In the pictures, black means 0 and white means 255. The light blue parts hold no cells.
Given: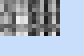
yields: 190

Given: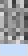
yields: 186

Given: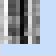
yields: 167

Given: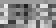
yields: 141

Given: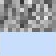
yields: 163

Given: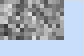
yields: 170
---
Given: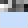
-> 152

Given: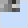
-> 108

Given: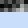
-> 79

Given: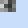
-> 170

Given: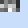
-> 101

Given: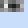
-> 103

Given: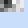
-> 248

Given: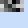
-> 0

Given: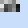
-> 174

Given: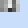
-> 222
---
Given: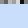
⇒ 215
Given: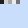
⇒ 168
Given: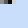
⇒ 89
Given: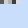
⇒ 179
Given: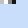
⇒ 253
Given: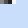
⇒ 80
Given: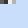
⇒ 54
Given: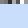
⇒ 85
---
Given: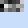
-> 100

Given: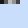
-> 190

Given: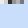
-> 50

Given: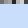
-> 164

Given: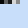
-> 31

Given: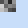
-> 81

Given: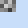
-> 58

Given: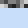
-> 58

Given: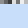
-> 60
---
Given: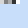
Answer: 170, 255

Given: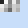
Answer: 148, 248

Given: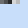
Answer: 42, 214

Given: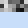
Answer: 153, 224

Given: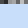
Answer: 165, 190

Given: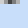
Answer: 69, 207
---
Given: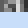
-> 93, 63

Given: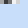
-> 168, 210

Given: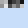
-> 172, 199

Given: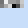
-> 115, 187

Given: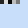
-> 36, 121

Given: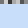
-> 116, 142

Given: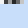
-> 242, 197

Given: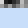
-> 212, 141

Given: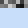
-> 76, 129
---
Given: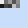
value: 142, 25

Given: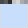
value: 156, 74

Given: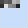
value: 165, 44

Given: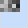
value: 65, 119

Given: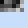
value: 163, 107

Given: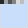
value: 190, 40

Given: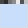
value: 195, 69

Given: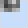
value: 116, 184

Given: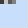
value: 129, 60

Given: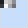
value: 143, 56
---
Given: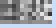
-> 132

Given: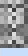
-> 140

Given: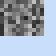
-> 148

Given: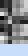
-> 171

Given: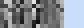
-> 169

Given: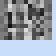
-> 138

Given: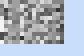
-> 78
